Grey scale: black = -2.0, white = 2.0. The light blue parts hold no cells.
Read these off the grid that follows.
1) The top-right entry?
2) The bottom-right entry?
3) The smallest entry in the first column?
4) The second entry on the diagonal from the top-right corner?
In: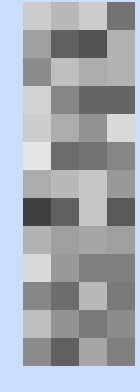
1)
-0.2
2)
0.0
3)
-1.0
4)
-0.7

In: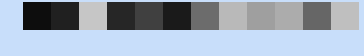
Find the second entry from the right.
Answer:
-0.4
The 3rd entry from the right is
0.7
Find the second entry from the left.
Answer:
-1.5
